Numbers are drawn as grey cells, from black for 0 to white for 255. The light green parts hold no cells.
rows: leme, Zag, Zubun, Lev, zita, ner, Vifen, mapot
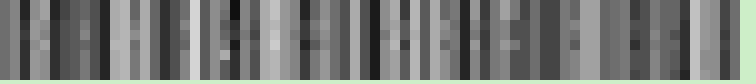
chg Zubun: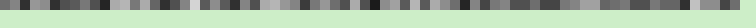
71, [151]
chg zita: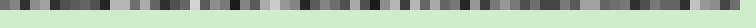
43, [90]
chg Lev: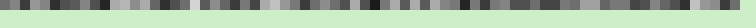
62, [110]
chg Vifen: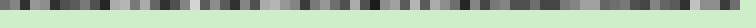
65, [80]
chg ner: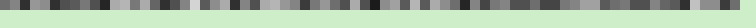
61, [101]
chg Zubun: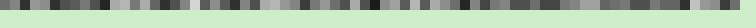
73, [69]
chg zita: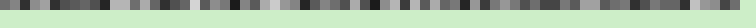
61, [101]

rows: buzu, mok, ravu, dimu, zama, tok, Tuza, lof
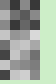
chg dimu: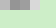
1, [197]
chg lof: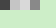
3, [207]

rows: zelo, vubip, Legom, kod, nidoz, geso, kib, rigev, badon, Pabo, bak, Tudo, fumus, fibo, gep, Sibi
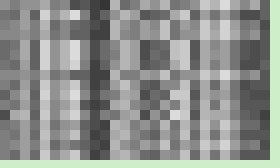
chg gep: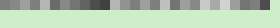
16, [136]
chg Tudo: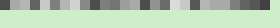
6, [136]
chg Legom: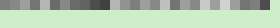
4, [126]

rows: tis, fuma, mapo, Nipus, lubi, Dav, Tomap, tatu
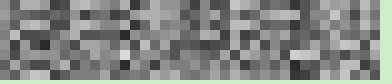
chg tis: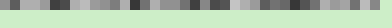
10, [164]
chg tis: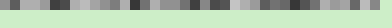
36, [114]
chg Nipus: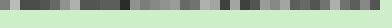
36, [104]
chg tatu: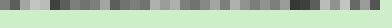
9, [125]
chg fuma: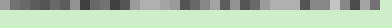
29, [187]
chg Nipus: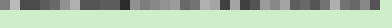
5, [84]
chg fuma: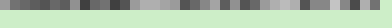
37, [164]

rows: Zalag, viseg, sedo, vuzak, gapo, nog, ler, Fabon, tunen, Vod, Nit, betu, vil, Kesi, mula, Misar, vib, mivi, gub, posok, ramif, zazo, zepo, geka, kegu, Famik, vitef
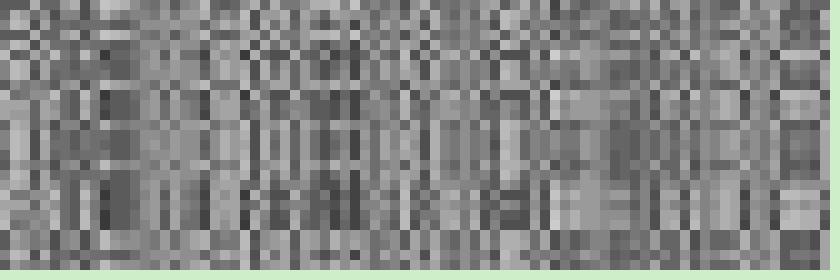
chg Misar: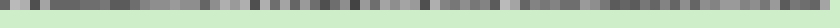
7, [110]
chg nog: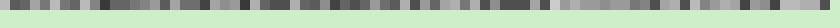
41, [186]
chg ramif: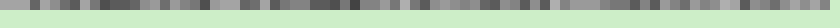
82, [154]
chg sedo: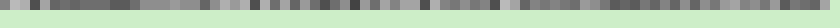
42, [154]

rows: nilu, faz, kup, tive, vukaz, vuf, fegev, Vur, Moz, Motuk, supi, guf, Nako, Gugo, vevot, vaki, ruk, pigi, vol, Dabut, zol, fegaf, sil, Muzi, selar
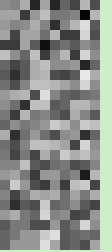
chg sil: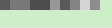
8, [120]
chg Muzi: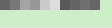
3, [152]
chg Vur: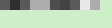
5, [182]
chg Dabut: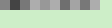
5, [164]

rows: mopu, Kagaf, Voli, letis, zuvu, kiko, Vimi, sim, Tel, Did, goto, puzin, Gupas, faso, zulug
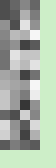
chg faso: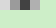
1, [208]
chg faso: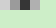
3, [66]
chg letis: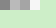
3, [176]
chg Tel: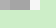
3, [155]

